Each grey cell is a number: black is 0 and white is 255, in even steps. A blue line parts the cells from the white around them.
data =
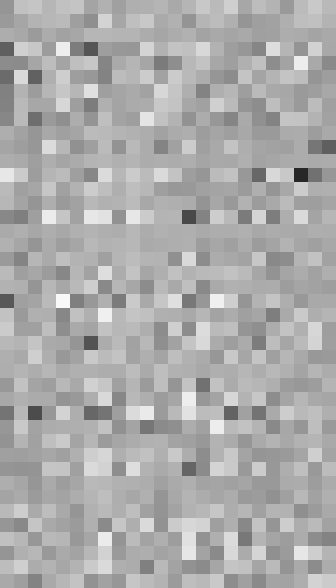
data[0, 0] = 149
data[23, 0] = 203
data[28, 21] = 182
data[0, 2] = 197
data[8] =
[135, 186, 110, 154, 143, 173, 148, 191, 163, 158, 228, 193, 179, 146, 172, 151, 133, 170, 144, 131, 196, 195, 179, 162]
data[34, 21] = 172
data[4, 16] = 159
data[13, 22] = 175
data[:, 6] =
[164, 143, 182, 85, 199, 152, 224, 124, 148, 187, 159, 180, 135, 204, 184, 231, 179, 184, 177, 162, 206, 152, 176, 164, 83, 201, 176, 209, 174, 103, 177, 182, 206, 218, 185, 181, 177, 176, 166, 183, 202, 146]
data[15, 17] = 123
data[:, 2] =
[197, 179, 155, 199, 166, 97, 156, 167, 110, 150, 151, 159, 157, 166, 149, 159, 167, 149, 182, 167, 149, 164, 176, 160, 196, 207, 173, 164, 171, 76, 163, 161, 162, 148, 150, 155, 170, 197, 151, 183, 172, 131]
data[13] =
[186, 160, 166, 198, 161, 178, 204, 190, 175, 190, 183, 159, 152, 153, 161, 164, 166, 155, 175, 149, 168, 204, 175, 176]
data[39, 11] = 163
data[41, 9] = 198
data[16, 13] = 175
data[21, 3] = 186
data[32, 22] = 207
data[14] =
[183, 164, 149, 174, 154, 162, 184, 177, 179, 187, 168, 177, 175, 172, 148, 167, 153, 178, 156, 169, 187, 159, 158, 165]
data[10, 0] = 165
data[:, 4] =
[193, 186, 162, 237, 164, 206, 198, 215, 143, 160, 183, 165, 187, 161, 154, 197, 168, 158, 191, 135, 167, 248, 135, 142, 168, 152, 170, 184, 148, 211, 174, 202, 160, 196, 157, 163, 169, 162, 182, 170, 167, 182]
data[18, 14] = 140
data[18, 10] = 180
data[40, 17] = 193
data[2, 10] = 172
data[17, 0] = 177
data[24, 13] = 196
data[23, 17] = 149
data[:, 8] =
[160, 166, 180, 152, 170, 188, 165, 164, 163, 180, 147, 176, 183, 175, 179, 146, 173, 180, 181, 172, 182, 123, 184, 183, 186, 195, 173, 160, 135, 159, 145, 166, 175, 142, 177, 174, 175, 198, 148, 154, 175, 151]
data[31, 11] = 178
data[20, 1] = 176
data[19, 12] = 193
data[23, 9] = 186
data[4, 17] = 176
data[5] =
[107, 217, 97, 175, 206, 158, 152, 131, 188, 182, 204, 162, 203, 185, 173, 150, 140, 196, 164, 180, 196, 189, 149, 158]
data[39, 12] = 168

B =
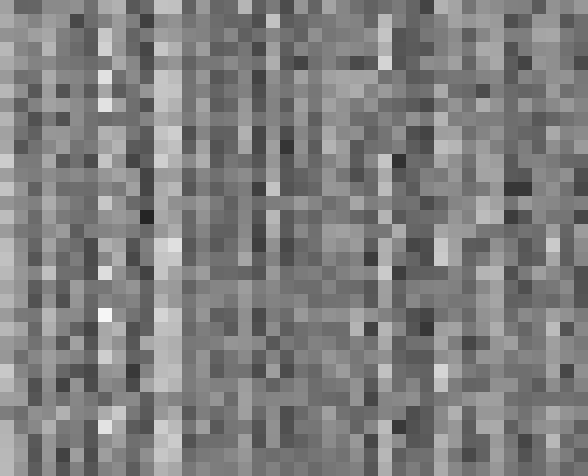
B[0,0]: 161
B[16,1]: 120
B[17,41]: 140
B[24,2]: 114
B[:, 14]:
[153, 131, 130, 157, 120, 150, 129, 164, 151, 133, 161, 174, 134, 123, 154, 146, 132, 120, 130, 156, 124, 142, 149, 126, 122, 148, 145, 136, 131, 126, 159, 110, 121, 137]
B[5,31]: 115
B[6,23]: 142
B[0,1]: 100
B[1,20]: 92
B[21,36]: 97
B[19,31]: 99
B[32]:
[184, 158, 85, 151, 66, 158, 77, 158, 129, 107, 143, 198, 188, 107, 121, 124, 136, 151, 114, 109, 117, 109, 117, 123, 114, 141, 93, 183, 94, 111, 112, 162, 118, 73, 98, 161, 125, 83, 110, 151, 125, 94]
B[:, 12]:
[192, 146, 153, 177, 149, 187, 195, 178, 159, 206, 192, 177, 156, 184, 144, 157, 172, 224, 199, 162, 154, 151, 193, 189, 174, 177, 190, 180, 131, 169, 185, 203, 188, 167]
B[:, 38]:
[91, 150, 165, 140, 150, 122, 105, 122, 88, 99, 97, 131, 139, 128, 138, 136, 110, 109, 96, 159, 116, 112, 127, 123, 119, 130, 116, 92, 111, 133, 144, 107, 110, 109]
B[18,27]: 174
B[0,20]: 76
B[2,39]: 167
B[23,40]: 83
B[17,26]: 93
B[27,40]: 105
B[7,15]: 92
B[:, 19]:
[122, 194, 134, 159, 174, 143, 134, 131, 132, 142, 159, 150, 162, 195, 125, 183, 170, 145, 130, 153, 136, 131, 124, 141, 88, 131, 158, 98, 133, 139, 145, 144, 109, 129]
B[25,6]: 106
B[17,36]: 120
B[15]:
[188, 145, 107, 158, 122, 114, 110, 146, 153, 144, 37, 168, 157, 103, 146, 111, 103, 133, 85, 183, 89, 113, 100, 129, 123, 103, 91, 180, 89, 105, 109, 113, 150, 130, 188, 176, 60, 85, 136, 117, 117, 71]
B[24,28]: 92
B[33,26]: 87
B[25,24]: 137
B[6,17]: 129
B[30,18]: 85
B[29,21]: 105
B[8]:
[180, 124, 81, 121, 81, 141, 113, 107, 113, 109, 132, 170, 159, 123, 151, 120, 124, 154, 115, 132, 111, 150, 94, 141, 147, 109, 106, 131, 114, 146, 122, 180, 127, 132, 125, 126, 110, 113, 88, 101, 114, 123]
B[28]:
[159, 157, 86, 134, 111, 135, 118, 98, 136, 138, 94, 144, 131, 117, 131, 149, 107, 160, 128, 133, 133, 136, 110, 106, 103, 148, 70, 133, 136, 143, 104, 120, 130, 145, 160, 159, 112, 106, 111, 111, 114, 110]
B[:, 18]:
[95, 79, 111, 72, 112, 67, 79, 87, 115, 71, 73, 86, 107, 63, 106, 85, 71, 62, 95, 85, 125, 120, 75, 80, 136, 95, 76, 122, 128, 106, 85, 82, 114, 113]

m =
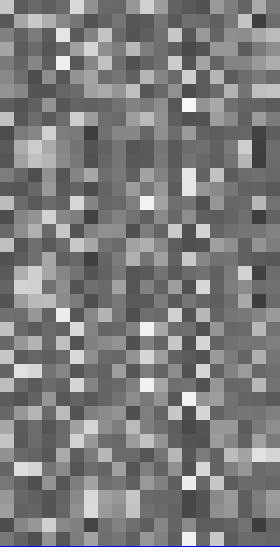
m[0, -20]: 199
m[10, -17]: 170
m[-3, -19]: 98
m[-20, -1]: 109
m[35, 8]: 151
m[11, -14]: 81
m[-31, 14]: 83
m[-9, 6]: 212
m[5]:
[136, 110, 77, 141, 87, 148, 164, 109, 118, 97, 182, 133, 105, 206, 91, 182, 91, 108, 122, 107]
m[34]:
[119, 98, 79, 147, 85, 126, 163, 110, 118, 96, 153, 129, 95, 237, 103, 198, 92, 107, 107, 102]
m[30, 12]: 94
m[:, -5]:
[154, 96, 100, 151, 100, 182, 107, 169, 158, 93, 97, 95, 194, 137, 150, 92, 100, 159, 113, 97, 99, 95, 100, 149, 99, 154, 98, 150, 157, 99, 152, 156, 99, 99, 198, 137, 143, 93, 201]
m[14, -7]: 116
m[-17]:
[112, 110, 151, 98, 237, 85, 136, 180, 118, 78, 110, 105, 208, 84, 184, 100, 118, 120, 133, 154]
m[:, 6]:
[144, 83, 131, 213, 135, 164, 160, 97, 156, 62, 84, 81, 167, 77, 133, 66, 131, 167, 64, 84, 111, 79, 136, 132, 129, 142, 106, 133, 89, 128, 212, 152, 124, 108, 163, 217, 219, 68, 163]
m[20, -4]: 125
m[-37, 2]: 124
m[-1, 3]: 147
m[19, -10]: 90
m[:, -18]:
[104, 201, 124, 107, 135, 77, 84, 96, 109, 134, 204, 192, 78, 103, 89, 147, 176, 111, 111, 207, 208, 185, 151, 91, 180, 102, 215, 90, 98, 181, 108, 107, 100, 212, 79, 97, 101, 151, 79]
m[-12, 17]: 106
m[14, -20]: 188
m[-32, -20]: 95
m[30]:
[167, 91, 108, 85, 105, 160, 212, 142, 125, 186, 126, 110, 94, 72, 84, 152, 152, 92, 122, 141]
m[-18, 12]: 90
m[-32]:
[95, 83, 96, 147, 86, 100, 97, 101, 114, 131, 122, 141, 87, 247, 147, 169, 111, 101, 100, 91]
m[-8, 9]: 155
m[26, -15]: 86
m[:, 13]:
[89, 111, 88, 72, 86, 206, 77, 247, 82, 154, 108, 115, 229, 229, 116, 141, 81, 79, 201, 107, 81, 118, 84, 112, 81, 91, 82, 114, 242, 80, 72, 84, 88, 82, 237, 71, 71, 138, 240]
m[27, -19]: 105
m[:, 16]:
[126, 120, 143, 150, 132, 91, 179, 111, 137, 101, 122, 115, 91, 118, 103, 100, 112, 142, 116, 124, 125, 111, 118, 104, 113, 123, 131, 103, 114, 113, 152, 133, 188, 128, 92, 153, 151, 100, 92]
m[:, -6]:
[82, 108, 153, 84, 164, 91, 91, 147, 83, 98, 112, 104, 98, 149, 81, 95, 211, 83, 135, 113, 216, 101, 184, 81, 214, 82, 212, 81, 149, 214, 84, 82, 123, 215, 103, 84, 84, 94, 104]
